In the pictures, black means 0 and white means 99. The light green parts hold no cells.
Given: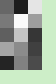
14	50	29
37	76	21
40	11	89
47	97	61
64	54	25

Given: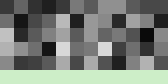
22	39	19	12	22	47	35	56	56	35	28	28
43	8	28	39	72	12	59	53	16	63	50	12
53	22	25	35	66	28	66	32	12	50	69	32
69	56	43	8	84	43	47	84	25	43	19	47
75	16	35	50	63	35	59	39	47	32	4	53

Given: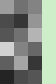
14	29	33
29	21	58
33	44	70
37	64	21
61	44	51
81	51	40

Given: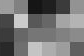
16	43	76	67	61	37
23	40	46	46	50	54
27	79	34	40	64	70
61	50	8	12	23	57

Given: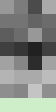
25	21	13	25
36	42	59	39
45	45	39	42
55	52	76	55
59	48	29	66
63	52	17	63
70	66	66	73

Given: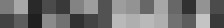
26	36	12	54	44	19	26	32	72	68	72	68	44	36	76	22
48	65	16	29	22	51	61	32	61	57	40	65	40	19	57	29

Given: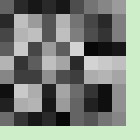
6	78	67	13	64	42	20	6	56
13	67	70	9	60	39	13	6	56
16	74	60	33	70	45	27	16	49
27	70	74	33	74	49	30	20	49
36	78	27	60	36	82	3	6	9
39	16	9	16	9	30	45	52	60
42	20	9	16	3	39	33	45	52
52	24	24	56	30	24	67	70	64
70	20	36	74	64	16	82	78	74
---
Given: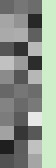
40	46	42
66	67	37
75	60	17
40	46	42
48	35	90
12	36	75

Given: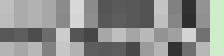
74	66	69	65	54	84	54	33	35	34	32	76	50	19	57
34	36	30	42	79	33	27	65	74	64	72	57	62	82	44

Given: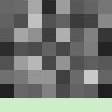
40	41	65	16	61	34	39	46
35	64	56	24	68	35	50	21
32	61	71	28	57	32	37	34
13	40	38	50	29	39	37	12

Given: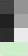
26	57
17	91

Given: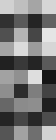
81	74	64	83
31	70	27	89
13	22	14	35
55	17	49	26
14	27	15	30

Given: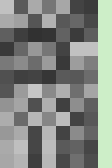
75	35	66	46	65	26	23
37	24	19	20	38	23	36
47	54	42	60	22	61	49
33	60	77	53	68	43	64
67	41	71	52	73	26	34
66	74	27	73	35	38	27
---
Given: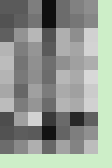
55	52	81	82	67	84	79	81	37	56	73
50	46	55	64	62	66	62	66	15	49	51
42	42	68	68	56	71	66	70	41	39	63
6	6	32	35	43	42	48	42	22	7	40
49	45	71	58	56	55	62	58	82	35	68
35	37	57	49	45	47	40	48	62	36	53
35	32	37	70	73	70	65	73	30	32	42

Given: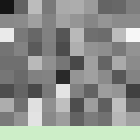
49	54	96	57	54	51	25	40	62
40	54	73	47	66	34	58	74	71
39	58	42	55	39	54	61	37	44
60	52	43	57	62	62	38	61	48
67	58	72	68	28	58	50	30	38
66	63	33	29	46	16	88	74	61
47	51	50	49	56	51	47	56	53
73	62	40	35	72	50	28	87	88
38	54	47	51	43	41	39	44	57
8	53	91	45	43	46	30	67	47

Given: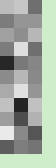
43	58	71	43	52	53	58	75	69	33	45
77	58	55	86	47	71	87	14	30	53	49
73	48	62	48	15	54	66	75	61	91	36

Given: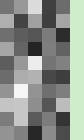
42	64	17	38	50	24	49	73	20	29
25	24	48	49	45	28	43	33	48	54
85	62	33	14	92	69	57	55	35	15
59	26	36	39	59	67	95	77	77	50
45	68	43	64	36	42	57	76	48	57

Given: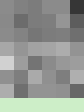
21	36	43	57	61	68	40
54	58	49	67	59	49	56
54	49	48	64	54	56	57
48	48	46	63	45	66	57
50	42	51	58	61	49	43
54	53	54	65	81	56	67

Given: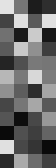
18	87	9	24	46	48	64	34	59	39	4	25
11	35	79	56	47	84	17	65	28	24	20	42
46	87	10	78	31	47	36	46	5	31	28	66
88	26	44	35	14	71	56	27	33	4	87	16

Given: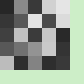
89	85	16	20	22
81	29	77	78	18
22	88	23	57	51
53	34	75	44	18
15	21	25	34	73
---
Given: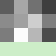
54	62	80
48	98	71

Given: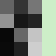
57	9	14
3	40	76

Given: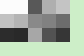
75	70	53
17	16	65

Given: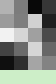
60	49	81
94	83	62

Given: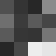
43	23	35
35	21	20

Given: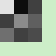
24	54	37
43	25	29

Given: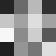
77	63	86
96	54	80

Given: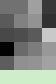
35	50	57
28	30	35
